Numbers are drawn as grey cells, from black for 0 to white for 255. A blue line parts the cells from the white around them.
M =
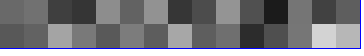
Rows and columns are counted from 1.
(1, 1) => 105
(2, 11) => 44
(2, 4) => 121
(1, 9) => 76
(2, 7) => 93
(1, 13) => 117
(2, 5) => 89

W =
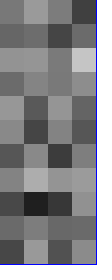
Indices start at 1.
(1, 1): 120
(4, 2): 132
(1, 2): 154
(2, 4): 107
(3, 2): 149
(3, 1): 147
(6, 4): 86
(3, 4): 197
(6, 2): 69
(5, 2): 89
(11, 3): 81
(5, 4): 100

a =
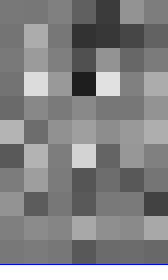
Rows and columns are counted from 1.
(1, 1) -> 120
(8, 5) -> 109
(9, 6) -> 122
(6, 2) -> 109
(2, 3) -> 119
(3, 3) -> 127
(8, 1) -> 124
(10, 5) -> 143
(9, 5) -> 121
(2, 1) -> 116
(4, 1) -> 115
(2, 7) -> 98
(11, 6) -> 108
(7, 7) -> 128
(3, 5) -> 147
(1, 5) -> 59
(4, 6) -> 128
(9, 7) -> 66
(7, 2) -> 179
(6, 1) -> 180
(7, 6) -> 151
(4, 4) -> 30
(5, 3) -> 122
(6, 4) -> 159

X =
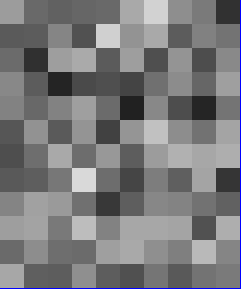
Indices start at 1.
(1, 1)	156
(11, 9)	185
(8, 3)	119
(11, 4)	107
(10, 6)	167
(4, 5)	79
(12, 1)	167
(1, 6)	169
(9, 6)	94
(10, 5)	130
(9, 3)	154
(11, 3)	110
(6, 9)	114
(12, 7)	117
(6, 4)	148
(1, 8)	142
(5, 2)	104
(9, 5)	56
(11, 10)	133
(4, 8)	140
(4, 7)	112
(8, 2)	94
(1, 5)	105
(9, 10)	97
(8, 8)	95
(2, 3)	133
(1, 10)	49
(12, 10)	122
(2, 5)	208
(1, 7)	210
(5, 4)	159
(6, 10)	164
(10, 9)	81
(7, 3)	169
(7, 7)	156

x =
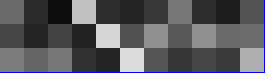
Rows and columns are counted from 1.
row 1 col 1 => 106
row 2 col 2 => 35
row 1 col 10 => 30
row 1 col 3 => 14
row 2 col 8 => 87
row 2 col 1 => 69
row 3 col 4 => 50
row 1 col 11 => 83
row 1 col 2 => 43

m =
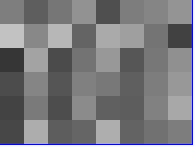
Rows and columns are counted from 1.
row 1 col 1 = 126
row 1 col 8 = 148
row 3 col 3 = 75
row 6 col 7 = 113
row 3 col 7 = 119
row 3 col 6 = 86
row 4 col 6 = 95
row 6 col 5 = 174
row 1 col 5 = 79
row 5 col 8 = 168
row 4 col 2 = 133
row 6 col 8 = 125
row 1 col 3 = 118
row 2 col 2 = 136
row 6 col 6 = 99
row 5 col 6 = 93
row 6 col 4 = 101

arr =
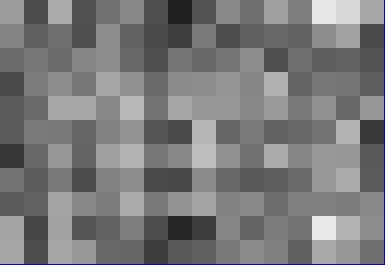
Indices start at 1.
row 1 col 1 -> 157
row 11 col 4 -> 152
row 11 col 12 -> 128
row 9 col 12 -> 109
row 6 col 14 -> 114
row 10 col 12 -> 125
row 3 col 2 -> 119
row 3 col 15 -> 98
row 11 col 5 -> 104
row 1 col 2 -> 75
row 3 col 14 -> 94
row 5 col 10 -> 151
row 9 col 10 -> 129
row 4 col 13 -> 100
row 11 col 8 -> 89
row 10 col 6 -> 126
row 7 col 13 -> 134
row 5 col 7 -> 114
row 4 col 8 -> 140
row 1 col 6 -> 135
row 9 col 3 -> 164
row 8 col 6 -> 142
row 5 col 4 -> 167
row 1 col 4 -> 82
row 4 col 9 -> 142
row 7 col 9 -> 189
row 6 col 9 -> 183
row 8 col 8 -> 71
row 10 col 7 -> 78
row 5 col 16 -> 151
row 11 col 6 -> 102
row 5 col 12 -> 154
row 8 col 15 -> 171
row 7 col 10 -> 144
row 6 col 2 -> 123
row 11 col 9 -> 96
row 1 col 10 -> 138
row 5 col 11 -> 135
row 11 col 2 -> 78

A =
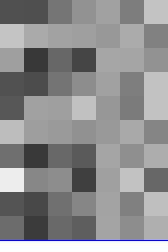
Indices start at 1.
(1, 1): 80
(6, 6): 169
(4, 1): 81
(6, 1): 189
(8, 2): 135
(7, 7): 173
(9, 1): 84
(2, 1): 196
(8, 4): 63
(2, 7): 129
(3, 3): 103
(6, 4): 145
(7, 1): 111
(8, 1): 237
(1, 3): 117
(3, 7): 146
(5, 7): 194
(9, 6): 128
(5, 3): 159
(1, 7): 195
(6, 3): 154
